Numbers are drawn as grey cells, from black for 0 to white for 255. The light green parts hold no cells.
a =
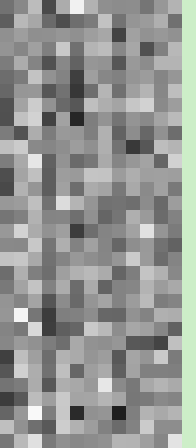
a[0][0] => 114
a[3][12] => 184
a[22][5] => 129
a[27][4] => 174
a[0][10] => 117
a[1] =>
[94, 184, 167, 106, 78, 110, 123, 194, 115, 149, 155, 175, 112]
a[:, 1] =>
[136, 184, 158, 134, 172, 123, 150, 163, 193, 83, 203, 169, 164, 178, 156, 128, 211, 136, 198, 175, 163, 132, 245, 120, 154, 190, 208, 124, 89, 152, 145, 185]
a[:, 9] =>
[141, 149, 161, 167, 153, 149, 159, 198, 148, 141, 57, 151, 174, 169, 110, 175, 162, 142, 203, 126, 134, 156, 146, 167, 88, 165, 163, 120, 119, 127, 130, 179]
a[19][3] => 110
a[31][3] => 122
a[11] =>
[125, 169, 230, 97, 147, 106, 119, 170, 133, 151, 163, 101, 209]
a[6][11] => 135
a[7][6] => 191
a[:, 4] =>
[172, 78, 150, 201, 136, 131, 114, 105, 162, 153, 142, 147, 157, 161, 220, 133, 159, 175, 132, 159, 172, 140, 127, 95, 110, 178, 191, 174, 201, 200, 205, 144]
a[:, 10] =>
[117, 155, 146, 80, 140, 156, 180, 210, 137, 103, 87, 163, 159, 138, 140, 154, 225, 153, 154, 196, 179, 186, 131, 160, 86, 149, 128, 168, 122, 179, 203, 159]
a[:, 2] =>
[188, 167, 143, 160, 132, 195, 151, 204, 210, 173, 137, 230, 192, 149, 191, 178, 171, 200, 169, 127, 195, 164, 118, 217, 145, 159, 173, 172, 188, 249, 111, 224]
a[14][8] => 115
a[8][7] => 147
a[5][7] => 135
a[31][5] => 136
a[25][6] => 149
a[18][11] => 108
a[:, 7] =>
[143, 194, 167, 188, 147, 135, 181, 174, 147, 177, 175, 170, 195, 164, 113, 101, 132, 133, 134, 171, 99, 164, 103, 185, 143, 157, 170, 231, 181, 149, 129, 145]
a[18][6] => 142
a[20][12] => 169
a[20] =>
[121, 163, 195, 130, 172, 108, 171, 99, 131, 134, 179, 156, 169]
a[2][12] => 145
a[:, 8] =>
[140, 115, 67, 135, 86, 129, 112, 164, 116, 98, 114, 133, 156, 120, 115, 117, 138, 102, 150, 101, 131, 131, 102, 141, 150, 88, 95, 138, 166, 30, 107, 180]
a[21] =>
[148, 132, 164, 85, 140, 105, 149, 164, 131, 156, 186, 125, 132]

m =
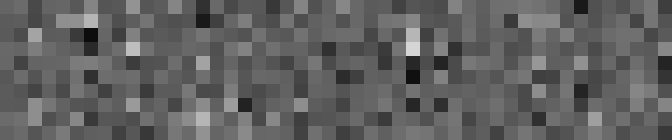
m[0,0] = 100
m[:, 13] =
[93, 84, 102, 104, 82, 86, 120, 109, 140, 106]
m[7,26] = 102
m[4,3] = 101
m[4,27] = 54
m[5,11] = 108
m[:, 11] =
[92, 85, 90, 94, 83, 108, 91, 100, 95, 87]
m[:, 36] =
[112, 58, 95, 78, 83, 109, 90, 96, 87, 100]
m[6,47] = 81
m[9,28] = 109
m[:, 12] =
[133, 80, 86, 95, 109, 94, 91, 70, 123, 119]
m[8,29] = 99
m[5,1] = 108
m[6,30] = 95
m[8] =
[107, 112, 142, 80, 93, 135, 57, 87, 86, 78, 112, 95, 123, 140, 182, 116, 95, 129, 74, 136, 91, 63, 84, 85, 91, 106, 81, 59, 104, 99, 81, 107, 117, 70, 92, 106, 87, 96, 48, 112, 101, 92, 159, 96, 111, 86, 105, 80]
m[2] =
[90, 76, 164, 92, 93, 58, 12, 102, 63, 129, 86, 90, 86, 102, 116, 97, 90, 83, 114, 92, 88, 114, 95, 105, 109, 109, 71, 105, 85, 182, 65, 113, 89, 111, 91, 98, 95, 82, 123, 101, 126, 90, 93, 107, 112, 112, 72, 90]
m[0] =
[100, 107, 73, 100, 102, 88, 132, 85, 88, 147, 86, 92, 133, 93, 49, 105, 73, 89, 88, 56, 87, 132, 81, 100, 135, 104, 91, 93, 66, 85, 81, 76, 131, 105, 95, 111, 112, 118, 114, 104, 87, 25, 81, 92, 81, 102, 118, 62]
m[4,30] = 77
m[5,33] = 84
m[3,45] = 92
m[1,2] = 71
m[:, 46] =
[118, 117, 72, 90, 92, 98, 123, 92, 105, 93]
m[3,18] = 92
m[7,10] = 91
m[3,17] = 131
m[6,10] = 59
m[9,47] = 57
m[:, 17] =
[89, 126, 83, 131, 80, 86, 84, 34, 129, 138]
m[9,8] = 65
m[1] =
[91, 93, 71, 89, 143, 144, 181, 106, 79, 94, 116, 85, 80, 84, 25, 64, 102, 126, 85, 77, 116, 78, 97, 103, 82, 104, 89, 115, 118, 134, 87, 83, 90, 108, 93, 108, 58, 143, 136, 137, 83, 100, 82, 97, 108, 69, 117, 83]
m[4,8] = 93
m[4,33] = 120
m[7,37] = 74
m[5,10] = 83
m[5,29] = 16

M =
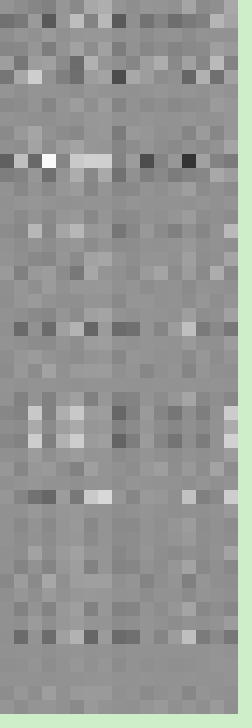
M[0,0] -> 148
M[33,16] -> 140
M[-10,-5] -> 148
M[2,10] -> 141
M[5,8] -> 76
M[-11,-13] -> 151
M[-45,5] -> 143
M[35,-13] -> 156
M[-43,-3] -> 145
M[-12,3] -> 142
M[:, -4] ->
[165, 122, 140, 137, 161, 102, 148, 141, 149, 133, 145, 52, 132, 158, 145, 156, 144, 152, 159, 156, 139, 141, 158, 191, 154, 139, 133, 147, 165, 142, 144, 142, 146, 153, 143, 193, 145, 156, 153, 144, 163, 128, 139, 164, 146, 191, 146, 144, 147, 135, 149]
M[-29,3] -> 135
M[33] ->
[151, 134, 151, 153, 142, 130, 159, 148, 145, 141, 152, 158, 142, 153, 141, 163, 140]
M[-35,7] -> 154
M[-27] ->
[147, 144, 140, 139, 148, 142, 156, 158, 147, 145, 148, 147, 146, 154, 144, 144, 156]
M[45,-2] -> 138
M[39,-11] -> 148
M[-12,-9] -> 135
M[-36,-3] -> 141
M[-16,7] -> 216
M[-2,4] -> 145
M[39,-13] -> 154
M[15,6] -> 136
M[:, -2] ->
[143, 181, 146, 159, 186, 112, 150, 155, 146, 135, 146, 131, 168, 145, 145, 144, 146, 146, 144, 172, 146, 142, 144, 137, 144, 141, 144, 147, 143, 145, 146, 146, 146, 163, 144, 137, 146, 145, 145, 146, 144, 143, 146, 142, 147, 138, 148, 149, 146, 145, 154]
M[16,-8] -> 135
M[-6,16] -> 119
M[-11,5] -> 158
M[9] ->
[138, 153, 165, 146, 140, 136, 150, 152, 123, 153, 150, 144, 146, 133, 155, 135, 151]
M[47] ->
[143, 144, 148, 141, 146, 151, 145, 150, 140, 146, 143, 145, 143, 144, 146, 149, 148]
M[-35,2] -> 183
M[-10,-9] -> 144
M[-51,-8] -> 142
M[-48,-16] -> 136
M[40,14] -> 137
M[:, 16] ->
[168, 164, 146, 153, 131, 161, 146, 151, 150, 151, 164, 122, 157, 139, 148, 140, 185, 143, 164, 137, 144, 148, 161, 119, 156, 148, 143, 146, 135, 204, 171, 209, 156, 140, 147, 205, 153, 140, 142, 163, 136, 142, 144, 135, 156, 119, 146, 148, 148, 144, 143]

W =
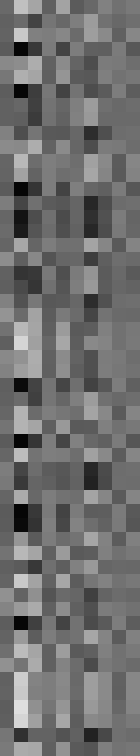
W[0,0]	105
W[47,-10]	145
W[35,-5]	111
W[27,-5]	111
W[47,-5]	108
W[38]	[99, 150, 91, 124, 108, 115, 166, 130, 92, 128]
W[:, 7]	[129, 113, 138, 95, 123, 127, 91, 111, 106, 79, 123, 137, 133, 96, 77, 81, 77, 134, 95, 91, 92, 81, 115, 128, 132, 124, 125, 87, 112, 136, 128, 96, 137, 75, 73, 134, 94, 98, 130, 128, 102, 130, 100, 124, 90, 132, 128, 121, 138, 138, 136, 132, 72, 127]
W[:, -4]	[104, 156, 158, 96, 77, 88, 77, 156, 153, 45, 77, 161, 166, 102, 39, 48, 39, 164, 61, 148, 153, 45, 69, 93, 137, 80, 80, 66, 156, 164, 91, 104, 161, 39, 34, 164, 93, 110, 166, 93, 153, 118, 64, 80, 75, 166, 96, 75, 158, 158, 153, 137, 34, 85]
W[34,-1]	109
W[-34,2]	53
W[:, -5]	[91, 126, 107, 125, 100, 90, 115, 127, 129, 103, 102, 110, 113, 127, 101, 101, 98, 112, 103, 123, 126, 103, 107, 90, 93, 99, 94, 111, 127, 111, 90, 129, 110, 100, 98, 111, 123, 131, 115, 90, 129, 92, 102, 96, 114, 114, 90, 108, 105, 107, 99, 93, 97, 90]
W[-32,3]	92
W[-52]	[99, 201, 128, 125, 135, 107, 158, 138, 96, 135]
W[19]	[97, 52, 56, 121, 79, 123, 148, 91, 105, 90]
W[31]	[91, 6, 53, 125, 69, 129, 104, 96, 123, 86]
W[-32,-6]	122
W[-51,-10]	91
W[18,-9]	95
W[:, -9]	[192, 107, 201, 6, 141, 175, 6, 103, 95, 78, 137, 184, 162, 6, 69, 19, 27, 167, 95, 52, 74, 82, 107, 184, 213, 146, 158, 10, 107, 179, 179, 6, 188, 69, 57, 171, 6, 10, 150, 184, 91, 201, 99, 154, 6, 154, 188, 116, 205, 201, 222, 213, 48, 171]
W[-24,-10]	116
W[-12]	[145, 99, 144, 84, 106, 102, 64, 100, 108, 104]
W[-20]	[121, 57, 101, 96, 85, 98, 34, 73, 110, 109]
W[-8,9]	121
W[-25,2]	107
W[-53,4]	104
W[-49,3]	95
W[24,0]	95
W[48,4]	137
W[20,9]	99

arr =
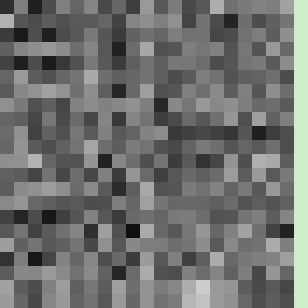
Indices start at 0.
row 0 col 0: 46
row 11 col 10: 79
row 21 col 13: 182
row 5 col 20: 77
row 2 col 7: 86
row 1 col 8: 67
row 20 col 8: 158
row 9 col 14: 72
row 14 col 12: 103
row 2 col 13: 113
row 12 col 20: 121
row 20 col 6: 119
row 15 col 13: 124
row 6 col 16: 93
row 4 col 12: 119
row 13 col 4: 142
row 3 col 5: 110
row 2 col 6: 121
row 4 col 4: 56
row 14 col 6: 77
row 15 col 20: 133
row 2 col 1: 26
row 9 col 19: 61
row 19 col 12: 78
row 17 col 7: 144
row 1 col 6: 90
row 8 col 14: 87
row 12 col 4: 71
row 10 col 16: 85
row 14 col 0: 137
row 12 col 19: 89
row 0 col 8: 103
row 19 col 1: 136
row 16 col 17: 162
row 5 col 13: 90
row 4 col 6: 121
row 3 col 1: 132
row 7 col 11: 40
